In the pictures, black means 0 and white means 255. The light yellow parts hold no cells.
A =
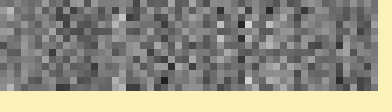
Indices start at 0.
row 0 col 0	119
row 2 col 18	60
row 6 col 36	91
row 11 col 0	134
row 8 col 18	126
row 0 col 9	81
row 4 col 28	138
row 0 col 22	99
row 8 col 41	98
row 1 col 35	64
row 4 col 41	150
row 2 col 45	124
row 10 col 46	103
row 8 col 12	85
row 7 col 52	129
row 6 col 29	87
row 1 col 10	65
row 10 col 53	139
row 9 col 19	143
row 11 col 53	147
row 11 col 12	85
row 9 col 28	122
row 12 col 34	111
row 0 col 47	108
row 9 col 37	137
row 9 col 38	157
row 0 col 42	96
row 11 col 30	109
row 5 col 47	133
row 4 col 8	85
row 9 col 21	111
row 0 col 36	136
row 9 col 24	48
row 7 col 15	136
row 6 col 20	98
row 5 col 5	100
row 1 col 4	110

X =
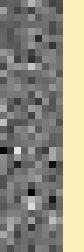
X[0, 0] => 90
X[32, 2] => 91
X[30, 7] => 151
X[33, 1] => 131
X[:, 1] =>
[99, 100, 105, 97, 81, 84, 91, 130, 164, 141, 115, 130, 129, 122, 97, 80, 143, 87, 70, 92, 102, 60, 104, 98, 74, 113, 138, 130, 127, 108, 128, 162, 171, 131, 143, 77]
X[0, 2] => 96
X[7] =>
[149, 130, 90, 100, 67, 113, 124, 132, 105]
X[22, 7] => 166
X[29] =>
[87, 108, 110, 128, 219, 140, 91, 67, 102]
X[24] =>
[131, 74, 117, 111, 141, 124, 117, 110, 90]
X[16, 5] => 147
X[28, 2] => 77
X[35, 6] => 123
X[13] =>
[112, 122, 118, 125, 83, 149, 117, 92, 112]
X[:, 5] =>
[142, 121, 93, 109, 137, 45, 120, 113, 81, 146, 112, 106, 118, 149, 58, 141, 147, 111, 90, 144, 128, 86, 96, 146, 124, 157, 121, 102, 156, 140, 106, 81, 108, 109, 111, 128]
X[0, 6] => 105
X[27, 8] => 143
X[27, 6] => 127
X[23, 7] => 16
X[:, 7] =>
[69, 115, 113, 78, 74, 118, 55, 132, 131, 121, 142, 111, 150, 92, 86, 86, 122, 133, 114, 97, 92, 165, 166, 16, 110, 74, 118, 99, 24, 67, 151, 188, 138, 91, 112, 78]
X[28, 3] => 153
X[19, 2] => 112
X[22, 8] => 131
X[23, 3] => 97
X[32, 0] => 103
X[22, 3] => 115
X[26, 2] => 108
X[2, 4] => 146
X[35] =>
[109, 77, 106, 113, 67, 128, 123, 78, 102]
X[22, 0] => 140
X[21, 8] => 133
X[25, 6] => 97

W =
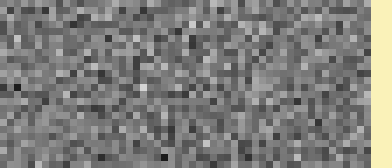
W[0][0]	124
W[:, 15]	[138, 160, 177, 92, 143, 56, 131, 93, 106, 146, 101, 76, 116, 123, 148, 120, 101, 121, 143, 104, 110, 121, 87, 118]
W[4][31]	131
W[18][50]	120
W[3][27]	201
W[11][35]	72
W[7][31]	117
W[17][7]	114
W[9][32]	178
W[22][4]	99
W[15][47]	125
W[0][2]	118
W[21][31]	128
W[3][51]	119
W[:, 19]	[136, 128, 75, 126, 115, 192, 101, 146, 63, 63, 85, 74, 134, 77, 143, 106, 168, 112, 118, 143, 66, 92, 124, 132]
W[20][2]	120
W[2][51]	114
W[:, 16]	[172, 132, 118, 96, 138, 148, 114, 162, 121, 122, 145, 115, 129, 150, 135, 76, 144, 96, 80, 102, 139, 138, 99, 109]
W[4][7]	101
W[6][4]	98
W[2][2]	126
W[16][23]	180
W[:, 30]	[184, 150, 141, 121, 124, 118, 126, 168, 158, 117, 117, 171, 127, 141, 67, 133, 95, 121, 110, 143, 122, 127, 113, 59]
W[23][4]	77
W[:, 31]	[163, 66, 120, 87, 131, 87, 101, 117, 119, 118, 96, 119, 73, 120, 144, 122, 99, 78, 82, 119, 137, 128, 83, 99]
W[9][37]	107
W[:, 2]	[118, 129, 126, 94, 101, 193, 154, 132, 104, 133, 167, 124, 29, 137, 146, 113, 87, 135, 162, 122, 120, 144, 142, 142]
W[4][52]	139
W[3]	[79, 138, 94, 107, 132, 73, 110, 128, 146, 100, 52, 78, 114, 95, 90, 92, 96, 131, 114, 126, 126, 112, 148, 122, 122, 141, 95, 201, 87, 182, 121, 87, 104, 88, 180, 159, 130, 170, 118, 80, 86, 103, 157, 130, 123, 148, 118, 118, 68, 163, 111, 119, 136]
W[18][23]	97
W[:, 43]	[156, 85, 170, 130, 93, 143, 145, 91, 147, 179, 119, 129, 79, 122, 124, 151, 127, 117, 117, 110, 124, 93, 98, 138]
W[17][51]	100
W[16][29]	101
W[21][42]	118
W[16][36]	104
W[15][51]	98
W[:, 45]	[129, 91, 186, 148, 121, 64, 96, 174, 137, 108, 88, 99, 150, 117, 124, 143, 129, 54, 87, 104, 137, 95, 108, 148]
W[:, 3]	[151, 79, 110, 107, 104, 94, 98, 142, 108, 89, 120, 155, 143, 83, 170, 83, 134, 145, 132, 122, 162, 113, 123, 124]

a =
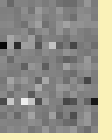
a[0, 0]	135
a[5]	[125, 166, 145, 135, 158, 108, 130, 127, 125, 113, 132, 129, 121, 121]
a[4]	[129, 130, 131, 139, 113, 135, 143, 123, 147, 126, 143, 128, 122, 129]
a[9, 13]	136
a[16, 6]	118
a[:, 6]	[123, 136, 124, 112, 143, 130, 145, 139, 122, 94, 128, 168, 126, 137, 155, 122, 118, 115, 150]
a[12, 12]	136
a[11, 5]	101
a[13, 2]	135
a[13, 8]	144
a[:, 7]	[132, 128, 130, 127, 123, 127, 195, 131, 130, 132, 131, 125, 127, 123, 129, 131, 159, 130, 125]
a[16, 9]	127
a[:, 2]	[130, 121, 123, 125, 131, 145, 45, 125, 135, 126, 124, 138, 119, 135, 130, 132, 105, 129, 132]
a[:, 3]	[130, 141, 134, 114, 139, 135, 159, 136, 131, 97, 135, 151, 133, 135, 238, 126, 133, 131, 139]
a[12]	[128, 147, 119, 133, 136, 169, 126, 127, 154, 149, 131, 147, 136, 131]
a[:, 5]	[132, 154, 145, 160, 135, 108, 86, 123, 131, 140, 138, 101, 169, 139, 79, 127, 124, 137, 126]
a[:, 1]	[104, 128, 131, 137, 130, 166, 164, 144, 106, 127, 122, 164, 147, 113, 200, 123, 137, 129, 138]
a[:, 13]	[122, 127, 124, 142, 129, 121, 109, 130, 119, 136, 124, 123, 131, 130, 23, 126, 117, 119, 132]
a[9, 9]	160
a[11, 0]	119
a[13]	[138, 113, 135, 135, 91, 139, 137, 123, 144, 123, 147, 127, 130, 130]
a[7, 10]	137
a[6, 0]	9
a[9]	[135, 127, 126, 97, 149, 140, 94, 132, 124, 160, 133, 142, 149, 136]
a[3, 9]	162
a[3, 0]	135
